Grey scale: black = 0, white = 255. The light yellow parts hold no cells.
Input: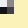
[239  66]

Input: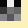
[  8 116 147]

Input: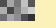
[ 79  70 142]

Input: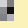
[211  17]

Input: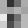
[174 160 113 185]

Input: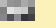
[184 226 140]

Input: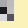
[169 191]

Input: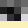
[96 13 20]
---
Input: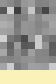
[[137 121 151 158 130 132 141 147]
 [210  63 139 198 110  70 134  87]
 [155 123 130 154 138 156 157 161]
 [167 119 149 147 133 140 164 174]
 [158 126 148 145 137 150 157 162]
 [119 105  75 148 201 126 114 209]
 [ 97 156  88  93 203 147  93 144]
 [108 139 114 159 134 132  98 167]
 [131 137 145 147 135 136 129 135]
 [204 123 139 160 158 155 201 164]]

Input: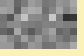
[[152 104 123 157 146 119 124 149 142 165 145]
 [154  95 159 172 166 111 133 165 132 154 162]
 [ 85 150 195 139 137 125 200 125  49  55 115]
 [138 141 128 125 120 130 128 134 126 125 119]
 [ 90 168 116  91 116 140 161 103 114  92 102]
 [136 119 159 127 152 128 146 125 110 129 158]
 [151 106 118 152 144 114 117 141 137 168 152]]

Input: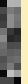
[[179 177  13]
 [123 109  74]
 [141 118  57]
 [141 113  65]
 [ 56  36 116]
 [ 39  47 139]
 [ 76  77 112]
 [ 94  99 103]
 [103 109  81]
 [122  78  90]
 [193 160  10]
 [ 70   6  71]]

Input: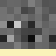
[[104 103  95 126 106  83  86  96]
 [ 98 115  70  81 117  95  83 114]
 [118 102 115  99 111  87 118 115]
 [ 29 200  87  40 119  99 109 143]
 [111  85  68  66  70 108 102 106]
 [163  93  62  12 138 104  39  35]
 [ 96 124  97  75 105 103  81  96]]

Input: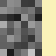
[[141 135  59  57 132  96]
 [132 117 107 119  68 145]
 [ 41  28 148 100  30  63]
 [100 137  66 155 133 172]
 [ 83 120  82 101 132 113]
 [150 125  76  53 129  99]
 [ 99  66  62 113  93  97]
 [ 27  97 124 197  56 167]]

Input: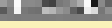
[[136 250 137 138 134  75  66 120 127 149 173 250  24 137  99 156]
 [124 244 120 114 112 190 181 152 140  97  73 235 218 119 144  90]
 [124 122 124 124 124 123 124 126 124 123 124 123 121 124 125 126]]
